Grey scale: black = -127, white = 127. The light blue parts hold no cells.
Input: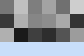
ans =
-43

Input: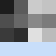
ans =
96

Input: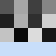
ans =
92

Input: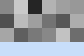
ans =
66

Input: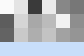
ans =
34

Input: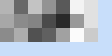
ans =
123

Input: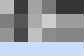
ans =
5

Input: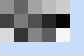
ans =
-33
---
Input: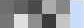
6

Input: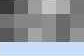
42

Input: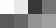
-37

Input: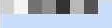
-76

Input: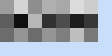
40

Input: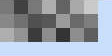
-28
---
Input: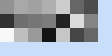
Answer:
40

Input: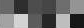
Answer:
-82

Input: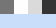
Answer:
126

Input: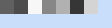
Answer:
-51

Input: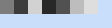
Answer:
-67

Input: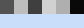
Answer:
61
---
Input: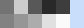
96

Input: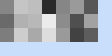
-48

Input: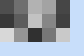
6

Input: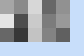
-3

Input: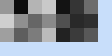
-86

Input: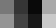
-103

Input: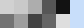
-26

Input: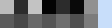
-48

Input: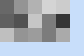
-3
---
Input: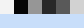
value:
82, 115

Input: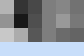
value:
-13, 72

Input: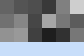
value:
78, 18

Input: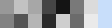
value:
91, 2

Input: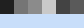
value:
-37, -95

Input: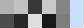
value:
4, -50
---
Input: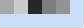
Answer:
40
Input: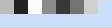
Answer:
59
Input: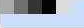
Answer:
42
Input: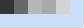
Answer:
-75
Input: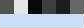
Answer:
-44
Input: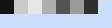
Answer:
-108
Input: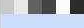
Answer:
72
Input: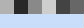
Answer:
50
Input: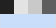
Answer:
-94
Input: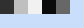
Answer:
-79
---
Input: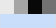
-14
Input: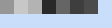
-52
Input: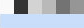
22
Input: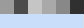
-79
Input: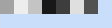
-46
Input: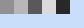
-87
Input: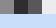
108
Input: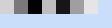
101
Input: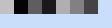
-59
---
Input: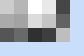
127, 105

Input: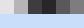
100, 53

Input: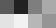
114, 99

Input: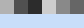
77, 50

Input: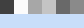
123, 68

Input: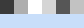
127, 85
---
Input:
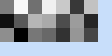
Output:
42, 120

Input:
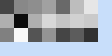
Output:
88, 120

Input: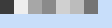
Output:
10, 110

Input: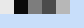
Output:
-2, 105

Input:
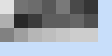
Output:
-33, 97

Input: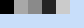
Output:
10, 75

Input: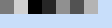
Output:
-89, 80
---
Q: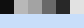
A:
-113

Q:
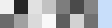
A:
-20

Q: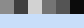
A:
11

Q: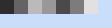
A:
-82

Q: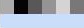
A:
43

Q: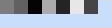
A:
-3

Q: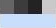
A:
-26

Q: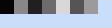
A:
-122

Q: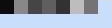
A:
-115
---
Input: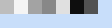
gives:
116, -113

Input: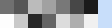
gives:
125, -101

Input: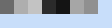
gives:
67, -107

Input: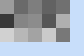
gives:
81, -70

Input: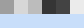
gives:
107, -74

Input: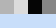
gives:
91, -122

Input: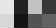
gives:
102, -107

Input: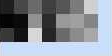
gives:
87, -122

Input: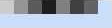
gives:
76, -97
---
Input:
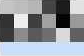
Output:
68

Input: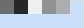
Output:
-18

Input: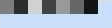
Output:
-2

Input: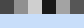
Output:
-56

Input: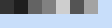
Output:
-76

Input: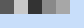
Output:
-38

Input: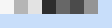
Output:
118

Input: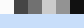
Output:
123
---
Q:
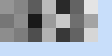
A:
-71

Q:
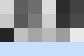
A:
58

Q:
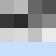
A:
90

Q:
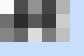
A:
92

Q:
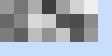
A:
69

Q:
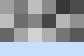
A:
46

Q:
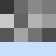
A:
35

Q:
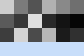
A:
55
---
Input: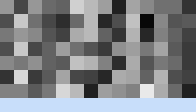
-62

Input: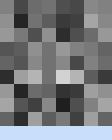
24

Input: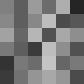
14

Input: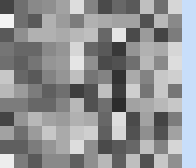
-3

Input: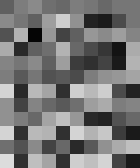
4
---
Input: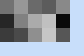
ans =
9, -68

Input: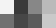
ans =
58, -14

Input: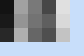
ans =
96, -87

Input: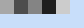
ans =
76, 39

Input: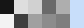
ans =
46, 115

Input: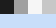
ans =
71, -99

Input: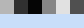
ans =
-47, 54
